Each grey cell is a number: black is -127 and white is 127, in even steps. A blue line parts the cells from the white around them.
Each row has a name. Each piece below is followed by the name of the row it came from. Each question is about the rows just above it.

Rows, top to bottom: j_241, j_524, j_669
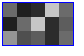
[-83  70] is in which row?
j_241
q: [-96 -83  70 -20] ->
j_241
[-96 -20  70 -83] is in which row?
j_524
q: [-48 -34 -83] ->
j_669
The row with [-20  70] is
j_524

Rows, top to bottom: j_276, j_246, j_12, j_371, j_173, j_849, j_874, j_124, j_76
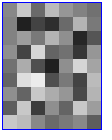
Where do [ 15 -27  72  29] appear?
j_124
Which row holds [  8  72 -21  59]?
j_276
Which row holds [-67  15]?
j_124
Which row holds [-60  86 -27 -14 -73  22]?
j_371
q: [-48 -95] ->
j_173
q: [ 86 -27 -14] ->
j_371

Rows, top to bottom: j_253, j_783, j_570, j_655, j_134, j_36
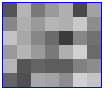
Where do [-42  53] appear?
j_253
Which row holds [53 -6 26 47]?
j_253

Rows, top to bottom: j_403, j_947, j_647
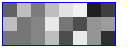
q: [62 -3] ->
j_403
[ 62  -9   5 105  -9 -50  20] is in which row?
j_947
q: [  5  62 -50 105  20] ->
j_647
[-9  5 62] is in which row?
j_647
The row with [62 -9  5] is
j_947
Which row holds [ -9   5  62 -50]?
j_647

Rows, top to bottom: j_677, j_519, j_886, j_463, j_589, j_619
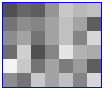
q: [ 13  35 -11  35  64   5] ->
j_886
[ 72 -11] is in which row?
j_589
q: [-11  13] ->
j_519

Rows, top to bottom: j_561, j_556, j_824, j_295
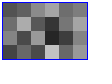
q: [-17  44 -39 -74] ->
j_556
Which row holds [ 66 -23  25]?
j_295
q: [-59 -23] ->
j_295

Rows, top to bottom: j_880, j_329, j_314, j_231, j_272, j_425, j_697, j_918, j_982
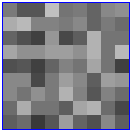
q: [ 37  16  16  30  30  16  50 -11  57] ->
j_231
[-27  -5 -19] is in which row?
j_329
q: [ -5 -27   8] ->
j_880
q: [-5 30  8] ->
j_425
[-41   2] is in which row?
j_697
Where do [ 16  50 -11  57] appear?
j_231

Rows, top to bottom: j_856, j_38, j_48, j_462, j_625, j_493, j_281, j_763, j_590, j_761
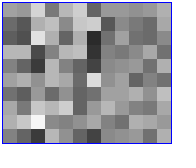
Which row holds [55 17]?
j_761
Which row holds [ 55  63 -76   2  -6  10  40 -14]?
j_462
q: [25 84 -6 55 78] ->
j_856
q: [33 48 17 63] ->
j_281
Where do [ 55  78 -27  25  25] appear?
j_856
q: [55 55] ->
j_462

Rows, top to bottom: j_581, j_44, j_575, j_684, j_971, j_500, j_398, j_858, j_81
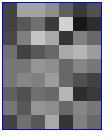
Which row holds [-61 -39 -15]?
j_44
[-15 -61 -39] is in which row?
j_684
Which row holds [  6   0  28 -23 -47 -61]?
j_500
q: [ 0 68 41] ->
j_575

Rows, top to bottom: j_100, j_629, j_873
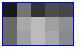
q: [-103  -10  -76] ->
j_100
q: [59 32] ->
j_629
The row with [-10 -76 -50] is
j_100
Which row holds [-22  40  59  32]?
j_629
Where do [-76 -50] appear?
j_100
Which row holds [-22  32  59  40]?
j_873

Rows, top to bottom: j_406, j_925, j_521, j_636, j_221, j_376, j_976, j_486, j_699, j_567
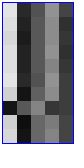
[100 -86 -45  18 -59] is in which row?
j_406
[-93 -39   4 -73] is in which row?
j_221
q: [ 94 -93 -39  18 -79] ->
j_636

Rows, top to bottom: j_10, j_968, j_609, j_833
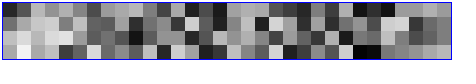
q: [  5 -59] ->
j_609
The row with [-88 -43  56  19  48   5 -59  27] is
j_609
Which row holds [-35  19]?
j_609
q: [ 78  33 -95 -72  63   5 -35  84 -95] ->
j_833
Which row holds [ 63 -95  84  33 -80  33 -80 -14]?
j_968
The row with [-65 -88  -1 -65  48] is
j_10

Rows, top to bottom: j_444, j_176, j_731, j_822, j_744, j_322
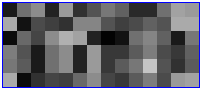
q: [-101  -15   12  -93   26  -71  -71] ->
j_822
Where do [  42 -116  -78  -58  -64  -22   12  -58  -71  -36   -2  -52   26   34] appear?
j_322
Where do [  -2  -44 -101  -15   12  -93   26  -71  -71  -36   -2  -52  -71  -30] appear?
j_822
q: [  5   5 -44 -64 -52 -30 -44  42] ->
j_176
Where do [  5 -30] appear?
j_731
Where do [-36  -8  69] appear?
j_744
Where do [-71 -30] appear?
j_822

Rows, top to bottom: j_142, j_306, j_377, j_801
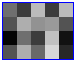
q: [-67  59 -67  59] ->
j_142
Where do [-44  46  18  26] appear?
j_306
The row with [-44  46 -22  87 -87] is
j_801
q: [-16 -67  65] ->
j_377

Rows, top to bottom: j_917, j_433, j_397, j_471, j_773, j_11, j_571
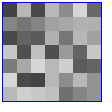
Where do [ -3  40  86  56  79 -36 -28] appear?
j_773
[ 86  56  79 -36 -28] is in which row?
j_773
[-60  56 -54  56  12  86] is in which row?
j_917
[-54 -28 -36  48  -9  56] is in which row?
j_397
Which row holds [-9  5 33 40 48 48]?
j_433
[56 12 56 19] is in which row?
j_11

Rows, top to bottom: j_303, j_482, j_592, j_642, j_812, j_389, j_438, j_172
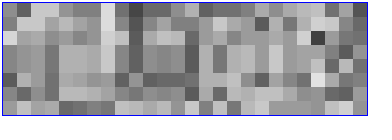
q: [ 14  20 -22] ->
j_438
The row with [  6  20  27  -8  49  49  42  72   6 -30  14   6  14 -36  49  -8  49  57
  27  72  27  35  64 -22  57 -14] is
j_812

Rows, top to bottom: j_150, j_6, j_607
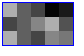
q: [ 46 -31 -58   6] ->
j_607
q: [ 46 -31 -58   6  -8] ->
j_607

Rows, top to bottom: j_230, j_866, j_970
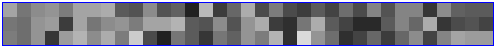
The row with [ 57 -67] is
j_230
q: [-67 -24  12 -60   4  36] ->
j_970
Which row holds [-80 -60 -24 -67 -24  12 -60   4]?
j_970
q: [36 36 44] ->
j_230
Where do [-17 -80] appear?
j_970
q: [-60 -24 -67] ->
j_970
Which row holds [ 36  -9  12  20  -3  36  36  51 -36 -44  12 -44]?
j_866

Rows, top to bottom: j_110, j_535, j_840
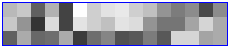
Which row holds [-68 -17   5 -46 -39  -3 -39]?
j_840
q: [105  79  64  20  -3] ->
j_110
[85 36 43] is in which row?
j_840
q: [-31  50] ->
j_110
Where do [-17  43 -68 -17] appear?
j_840
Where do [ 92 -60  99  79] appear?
j_535
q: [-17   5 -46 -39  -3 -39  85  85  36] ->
j_840

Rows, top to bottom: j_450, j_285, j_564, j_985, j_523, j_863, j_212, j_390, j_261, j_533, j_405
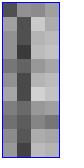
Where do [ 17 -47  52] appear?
j_564
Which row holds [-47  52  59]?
j_564
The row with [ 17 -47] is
j_564
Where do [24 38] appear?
j_523

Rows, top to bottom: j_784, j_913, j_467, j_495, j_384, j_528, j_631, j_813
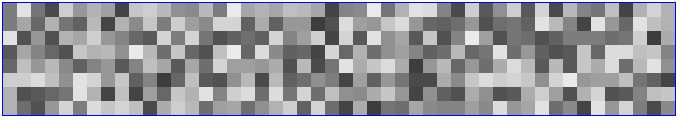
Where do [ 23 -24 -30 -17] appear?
j_913
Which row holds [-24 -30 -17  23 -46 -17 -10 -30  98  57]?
j_913
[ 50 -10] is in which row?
j_913

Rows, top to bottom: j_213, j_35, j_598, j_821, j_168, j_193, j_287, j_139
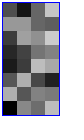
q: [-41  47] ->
j_193
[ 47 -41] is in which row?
j_287

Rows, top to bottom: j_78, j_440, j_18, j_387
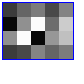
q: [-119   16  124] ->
j_440
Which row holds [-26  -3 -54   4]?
j_78
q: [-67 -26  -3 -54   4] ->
j_78
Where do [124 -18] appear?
j_440
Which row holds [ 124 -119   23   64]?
j_18

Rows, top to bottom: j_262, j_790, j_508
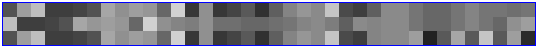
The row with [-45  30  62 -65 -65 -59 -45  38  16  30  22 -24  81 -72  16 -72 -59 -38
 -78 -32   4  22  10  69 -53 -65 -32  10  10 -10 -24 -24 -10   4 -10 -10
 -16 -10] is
j_262
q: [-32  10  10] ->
j_262
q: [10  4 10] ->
j_790
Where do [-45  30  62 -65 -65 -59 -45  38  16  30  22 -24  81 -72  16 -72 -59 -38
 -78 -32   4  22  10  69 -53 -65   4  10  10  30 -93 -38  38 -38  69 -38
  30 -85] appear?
j_508
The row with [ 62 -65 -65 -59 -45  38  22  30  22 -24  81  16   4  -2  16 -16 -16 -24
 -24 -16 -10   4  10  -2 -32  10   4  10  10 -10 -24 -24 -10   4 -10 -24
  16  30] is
j_790

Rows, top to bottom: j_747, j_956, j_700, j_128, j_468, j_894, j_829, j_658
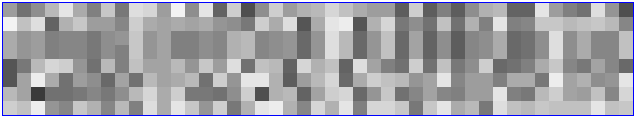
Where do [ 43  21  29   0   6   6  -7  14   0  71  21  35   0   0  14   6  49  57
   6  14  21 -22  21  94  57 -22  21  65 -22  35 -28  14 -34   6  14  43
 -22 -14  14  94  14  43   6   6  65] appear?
j_128
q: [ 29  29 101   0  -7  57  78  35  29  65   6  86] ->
j_829
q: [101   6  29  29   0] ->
j_894
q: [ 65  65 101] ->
j_658
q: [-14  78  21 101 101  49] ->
j_894
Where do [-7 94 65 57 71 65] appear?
j_658

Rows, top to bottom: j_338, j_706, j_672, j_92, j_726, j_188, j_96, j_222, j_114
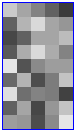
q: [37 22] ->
j_706
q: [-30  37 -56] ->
j_222
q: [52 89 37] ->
j_706
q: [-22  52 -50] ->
j_188

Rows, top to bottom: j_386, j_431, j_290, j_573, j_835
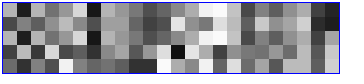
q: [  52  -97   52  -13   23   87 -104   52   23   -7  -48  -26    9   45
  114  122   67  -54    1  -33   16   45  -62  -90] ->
j_386
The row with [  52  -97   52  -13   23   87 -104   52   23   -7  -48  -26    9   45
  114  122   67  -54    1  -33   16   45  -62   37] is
j_290
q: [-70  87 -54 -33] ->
j_573
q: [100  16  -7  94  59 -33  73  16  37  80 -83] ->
j_431

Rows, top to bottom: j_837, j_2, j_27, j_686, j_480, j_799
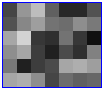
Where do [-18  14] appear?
j_2
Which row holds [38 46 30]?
j_480
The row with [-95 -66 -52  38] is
j_480
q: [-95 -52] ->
j_686
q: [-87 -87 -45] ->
j_837
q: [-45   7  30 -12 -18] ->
j_2

